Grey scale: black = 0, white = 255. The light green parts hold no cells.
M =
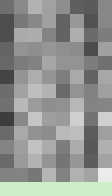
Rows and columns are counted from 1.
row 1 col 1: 111
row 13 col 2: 131
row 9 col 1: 61
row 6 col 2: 148
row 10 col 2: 169
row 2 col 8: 135
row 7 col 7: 130
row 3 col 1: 78
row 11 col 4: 171
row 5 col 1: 104
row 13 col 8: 235
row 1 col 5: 141
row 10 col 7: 92
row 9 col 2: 136
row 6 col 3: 173
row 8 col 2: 184
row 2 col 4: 160
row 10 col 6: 189
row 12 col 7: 93
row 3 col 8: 125
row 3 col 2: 170
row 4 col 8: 160
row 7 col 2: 162
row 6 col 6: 169
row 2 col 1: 78
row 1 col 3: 178
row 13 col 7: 163
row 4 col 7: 76
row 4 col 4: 150

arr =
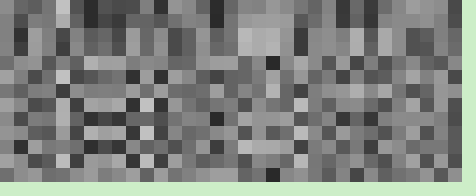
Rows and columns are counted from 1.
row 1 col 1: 140
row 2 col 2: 77
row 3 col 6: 130
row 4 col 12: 145
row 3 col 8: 102
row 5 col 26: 70
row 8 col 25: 137
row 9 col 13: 115
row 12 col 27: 105
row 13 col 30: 122
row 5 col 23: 138
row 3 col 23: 136
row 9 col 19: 148
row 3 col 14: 97
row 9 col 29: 139
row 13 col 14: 129
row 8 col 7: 163
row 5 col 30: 137
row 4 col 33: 107
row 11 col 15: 149
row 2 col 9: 58
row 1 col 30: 157
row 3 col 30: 81
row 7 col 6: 141
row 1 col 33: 73
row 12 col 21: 103
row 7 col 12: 156
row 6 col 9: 115
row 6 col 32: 153
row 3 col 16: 94
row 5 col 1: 111
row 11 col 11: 98
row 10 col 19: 146
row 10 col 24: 86
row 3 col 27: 87
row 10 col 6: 69
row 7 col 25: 150
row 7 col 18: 133

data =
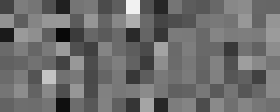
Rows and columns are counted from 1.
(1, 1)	67
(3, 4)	95
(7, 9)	120
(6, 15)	99
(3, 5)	8
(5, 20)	117
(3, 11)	101
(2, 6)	91
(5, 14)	120
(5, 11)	59
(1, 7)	121
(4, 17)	56
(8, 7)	88
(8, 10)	53
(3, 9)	106
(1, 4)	80
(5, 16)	130
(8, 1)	99
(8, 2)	110
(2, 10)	174
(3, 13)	123
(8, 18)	133
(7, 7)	75
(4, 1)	106
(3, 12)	54
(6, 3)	84
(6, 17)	86
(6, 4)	196
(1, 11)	81
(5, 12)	142
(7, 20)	138
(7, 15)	120
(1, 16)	104
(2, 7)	150
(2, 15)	118

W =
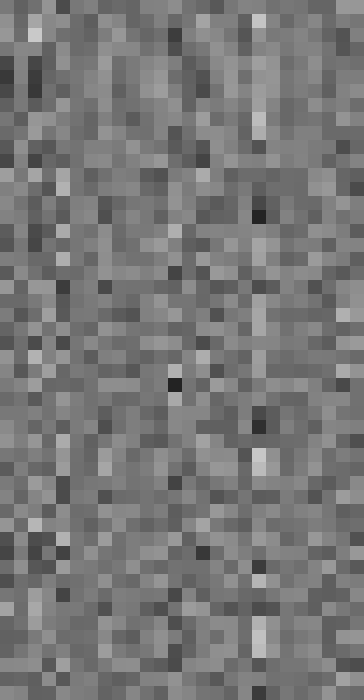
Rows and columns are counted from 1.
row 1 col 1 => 121
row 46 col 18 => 110
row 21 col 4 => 150
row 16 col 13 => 130
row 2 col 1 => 144
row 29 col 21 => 101
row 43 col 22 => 136
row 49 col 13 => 146
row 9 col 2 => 94
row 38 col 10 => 111
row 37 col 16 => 152
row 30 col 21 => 117
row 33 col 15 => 145
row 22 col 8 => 130
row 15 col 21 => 121
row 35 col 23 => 104
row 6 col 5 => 112
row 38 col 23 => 125
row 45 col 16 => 139
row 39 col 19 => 153
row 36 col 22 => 112
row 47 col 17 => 145
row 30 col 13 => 136
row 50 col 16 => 114
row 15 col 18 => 129
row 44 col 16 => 102
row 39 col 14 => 97
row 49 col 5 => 88
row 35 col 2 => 110
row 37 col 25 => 95
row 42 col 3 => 103
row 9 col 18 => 104
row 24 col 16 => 144
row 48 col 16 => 141
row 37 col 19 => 128
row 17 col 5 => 170
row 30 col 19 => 74
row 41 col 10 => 143
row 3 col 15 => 144

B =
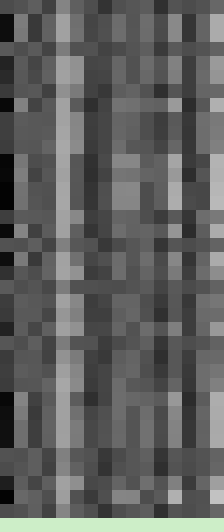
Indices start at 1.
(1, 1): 76
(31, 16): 169
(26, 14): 61
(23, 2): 89
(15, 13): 173
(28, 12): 68
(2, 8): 79
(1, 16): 103
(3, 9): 109
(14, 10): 136
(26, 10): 100
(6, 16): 149
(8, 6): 90
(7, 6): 122
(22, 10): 100
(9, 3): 88
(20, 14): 62
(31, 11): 113
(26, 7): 65
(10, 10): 96
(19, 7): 70
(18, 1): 82
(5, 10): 81
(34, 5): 133
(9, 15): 110
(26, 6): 123
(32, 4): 97
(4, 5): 124
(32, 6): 122
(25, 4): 67
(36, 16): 194
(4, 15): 83
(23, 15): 106
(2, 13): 137
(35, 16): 159
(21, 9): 77
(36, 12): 90
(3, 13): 137
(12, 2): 119
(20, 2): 87

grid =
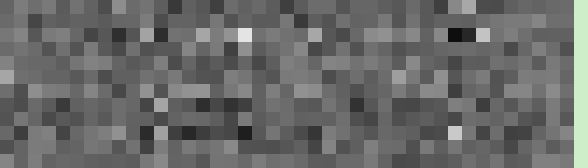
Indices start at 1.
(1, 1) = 100
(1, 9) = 141
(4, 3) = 107
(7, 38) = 134
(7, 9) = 72
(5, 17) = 76
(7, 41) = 111
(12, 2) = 100
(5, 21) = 127
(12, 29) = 74
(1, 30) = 106
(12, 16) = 116
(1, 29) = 88
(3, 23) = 167
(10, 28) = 104
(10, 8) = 126
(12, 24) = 91
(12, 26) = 106
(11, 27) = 127
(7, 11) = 146
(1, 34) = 168
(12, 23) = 92
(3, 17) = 147
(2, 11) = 124
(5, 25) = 129
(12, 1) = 133
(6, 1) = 166
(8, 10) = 103
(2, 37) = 122
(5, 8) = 125
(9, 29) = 79
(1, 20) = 92
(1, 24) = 108
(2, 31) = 89
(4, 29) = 82
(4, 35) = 102
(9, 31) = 94
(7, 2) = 79
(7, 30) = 102

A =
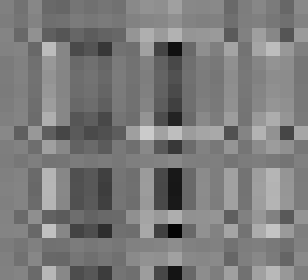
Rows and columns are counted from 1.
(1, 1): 128
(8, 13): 64
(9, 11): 148
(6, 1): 124
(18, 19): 127
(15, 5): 135
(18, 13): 141
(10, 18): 132
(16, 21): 89
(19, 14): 137
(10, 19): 179
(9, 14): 106
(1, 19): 135
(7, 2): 128
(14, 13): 23
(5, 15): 125
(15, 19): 158
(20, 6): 77
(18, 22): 129
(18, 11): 130
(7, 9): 123
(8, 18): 117
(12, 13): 137
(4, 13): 16
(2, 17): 111
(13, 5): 135
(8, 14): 111
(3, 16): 154
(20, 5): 136
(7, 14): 111
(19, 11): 146
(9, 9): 117
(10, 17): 81
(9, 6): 86
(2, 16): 129
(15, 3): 107
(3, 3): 145

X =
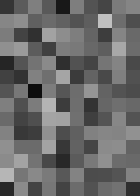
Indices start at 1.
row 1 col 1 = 53
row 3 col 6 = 126
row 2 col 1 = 134
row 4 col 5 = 125
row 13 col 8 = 77
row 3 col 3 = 48
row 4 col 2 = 154
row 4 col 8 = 94
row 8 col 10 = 104
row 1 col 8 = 69
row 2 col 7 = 94
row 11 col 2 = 107
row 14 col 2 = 139
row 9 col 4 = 164
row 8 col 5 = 60
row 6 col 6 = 59
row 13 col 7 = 76
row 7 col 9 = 83
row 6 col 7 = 99
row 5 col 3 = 115
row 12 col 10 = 105
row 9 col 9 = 135
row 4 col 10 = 108
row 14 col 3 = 67
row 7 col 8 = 99
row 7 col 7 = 149
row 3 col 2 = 67
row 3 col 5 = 141
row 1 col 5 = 24
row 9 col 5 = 162
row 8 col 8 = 102
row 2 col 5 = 97
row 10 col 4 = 145
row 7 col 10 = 76
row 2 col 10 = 78
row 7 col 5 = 86
